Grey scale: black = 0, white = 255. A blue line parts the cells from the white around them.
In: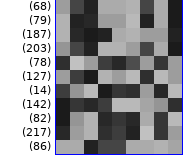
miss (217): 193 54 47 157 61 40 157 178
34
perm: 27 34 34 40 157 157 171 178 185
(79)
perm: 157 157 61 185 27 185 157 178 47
(127)
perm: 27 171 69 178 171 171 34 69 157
(68)
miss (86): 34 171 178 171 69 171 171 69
165
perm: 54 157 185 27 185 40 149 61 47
(14)
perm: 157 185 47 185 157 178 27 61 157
(127)

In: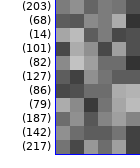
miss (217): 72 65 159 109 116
152
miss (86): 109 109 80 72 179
172
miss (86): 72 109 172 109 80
179
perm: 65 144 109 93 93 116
(142)
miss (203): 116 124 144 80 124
101

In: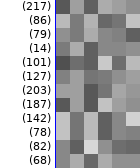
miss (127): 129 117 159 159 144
123
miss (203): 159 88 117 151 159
166
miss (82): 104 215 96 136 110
144
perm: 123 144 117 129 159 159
(127)
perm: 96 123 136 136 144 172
(14)
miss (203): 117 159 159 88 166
151

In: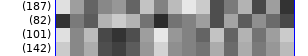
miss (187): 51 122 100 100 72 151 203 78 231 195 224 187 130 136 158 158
179
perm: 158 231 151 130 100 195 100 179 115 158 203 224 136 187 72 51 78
(101)
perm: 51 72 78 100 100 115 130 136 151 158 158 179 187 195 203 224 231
(101)

